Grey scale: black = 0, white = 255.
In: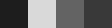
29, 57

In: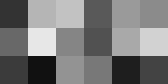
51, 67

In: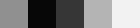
144, 242

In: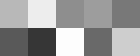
184, 206

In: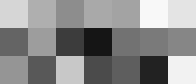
214, 242

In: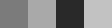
123, 194

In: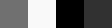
112, 49

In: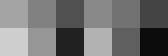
164, 12

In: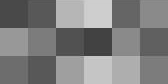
73, 124

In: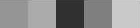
149, 200
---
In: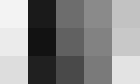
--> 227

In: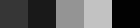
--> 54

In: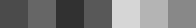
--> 136

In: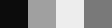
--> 121

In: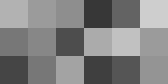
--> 178

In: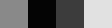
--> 60

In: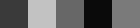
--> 103
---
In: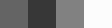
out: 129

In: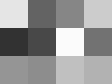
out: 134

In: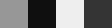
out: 238

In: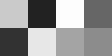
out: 253

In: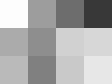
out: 109

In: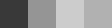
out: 204

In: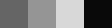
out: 216

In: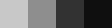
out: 50

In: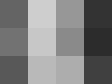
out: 151
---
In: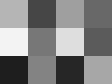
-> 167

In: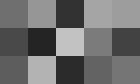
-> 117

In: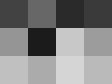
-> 186

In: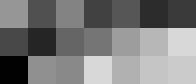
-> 203

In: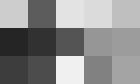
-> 164

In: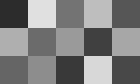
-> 72

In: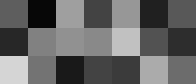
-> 108
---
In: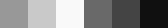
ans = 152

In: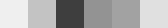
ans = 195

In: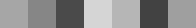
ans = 166

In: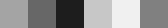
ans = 164

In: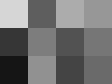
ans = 151

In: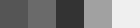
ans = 106

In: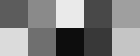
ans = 197
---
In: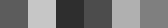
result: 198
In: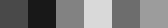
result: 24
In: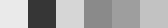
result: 54
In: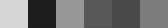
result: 29
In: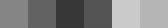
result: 98
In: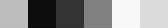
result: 13
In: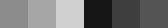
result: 166
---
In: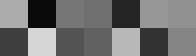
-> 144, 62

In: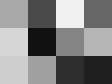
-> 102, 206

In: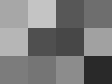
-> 110, 124

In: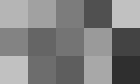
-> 193, 193

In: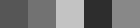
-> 136, 86

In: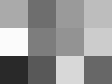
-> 189, 41

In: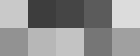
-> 220, 146

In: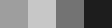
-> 29, 158

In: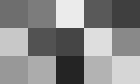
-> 63, 152
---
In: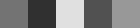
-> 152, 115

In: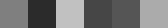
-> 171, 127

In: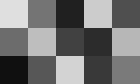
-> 79, 16

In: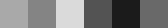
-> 105, 169

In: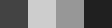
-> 32, 67

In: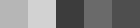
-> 78, 182

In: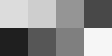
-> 72, 31

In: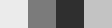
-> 195, 235

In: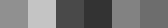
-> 109, 144
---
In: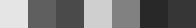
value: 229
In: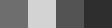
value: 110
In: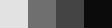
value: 226
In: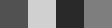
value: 81
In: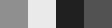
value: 143
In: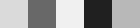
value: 218
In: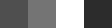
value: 79
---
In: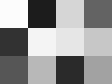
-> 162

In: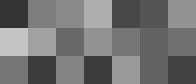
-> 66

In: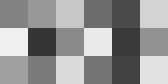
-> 226

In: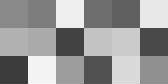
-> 144

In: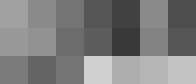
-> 194

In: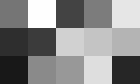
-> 38

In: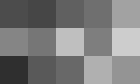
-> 148

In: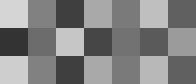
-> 96
